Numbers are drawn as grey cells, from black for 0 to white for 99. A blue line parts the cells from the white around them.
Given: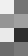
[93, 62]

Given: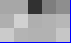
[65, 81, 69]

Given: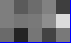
[49, 46, 46]

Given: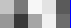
[76, 22]

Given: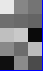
[90, 41,  4]

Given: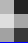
[71, 65]
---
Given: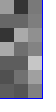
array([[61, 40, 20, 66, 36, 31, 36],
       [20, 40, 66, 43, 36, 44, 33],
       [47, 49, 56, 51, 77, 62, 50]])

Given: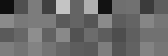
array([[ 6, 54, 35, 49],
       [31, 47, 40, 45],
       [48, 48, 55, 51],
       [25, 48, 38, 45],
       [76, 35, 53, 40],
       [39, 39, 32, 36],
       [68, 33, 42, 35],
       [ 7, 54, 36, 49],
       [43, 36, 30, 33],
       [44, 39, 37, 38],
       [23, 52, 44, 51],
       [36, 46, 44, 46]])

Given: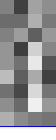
array([[50, 42, 50, 58, 58, 73, 44, 55, 68],
       [25, 42, 61, 24, 44, 37, 28, 41, 54],
       [63, 68, 37, 81, 90, 66, 84, 93, 48],
       [55, 47, 59, 52, 33, 25, 45, 59, 45]])

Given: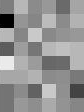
array([[49,  0, 71, 36, 91, 65, 45, 45],
       [71, 58, 52, 61, 69, 65, 54, 59],
       [54, 52, 78, 46, 60, 69, 38, 55],
       [59, 73, 53, 71, 40, 54, 78, 66],
       [41, 54, 57, 74, 41, 55, 56, 57],
       [64, 69, 59, 71, 71, 47, 26, 52]])

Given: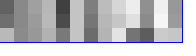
array([[38, 43, 72],
       [53, 53, 54],
       [62, 60, 59],
       [71, 72, 69],
       [25, 29, 47],
       [76, 76, 76],
       [49, 46, 42],
       [73, 71, 70],
       [83, 77, 88],
       [92, 87, 45],
       [56, 54, 36],
       [93, 95, 79],
       [59, 60, 77]])

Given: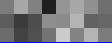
array([[48, 36, 42],
       [65, 23, 26],
       [50, 30, 31],
       [12, 55, 45],
       [58, 54, 79],
       [65, 70, 51],
       [56, 38, 70],
       [43, 40, 48]])

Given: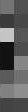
array([[45, 23, 76,  7,  7, 35, 50, 26],
       [31, 28, 33, 30, 52, 44, 55, 27]])

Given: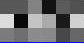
array([[34, 85, 48],
       [34,  3, 43],
       [51, 76, 54],
       [ 7, 66, 53],
       [35, 10, 28],
       [31, 81, 40]])
